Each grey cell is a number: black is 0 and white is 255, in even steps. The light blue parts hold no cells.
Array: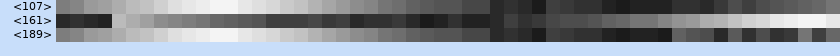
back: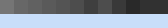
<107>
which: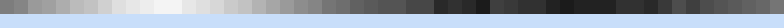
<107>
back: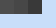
<161>
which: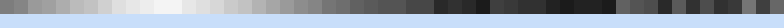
<189>

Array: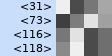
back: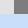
<73>
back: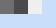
<118>
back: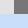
<116>
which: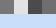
<116>
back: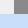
<118>
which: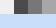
<31>

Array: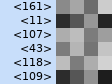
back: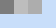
<107>
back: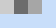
<161>
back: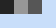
<11>

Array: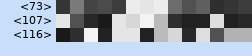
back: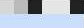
<116>
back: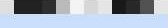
<107>

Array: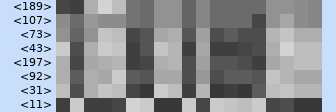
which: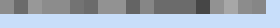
<107>
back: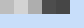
<43>
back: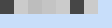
<11>
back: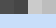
<11>

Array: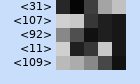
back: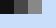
<109>
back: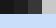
<107>
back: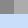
<109>
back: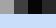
<31>
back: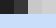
<107>
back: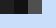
<92>

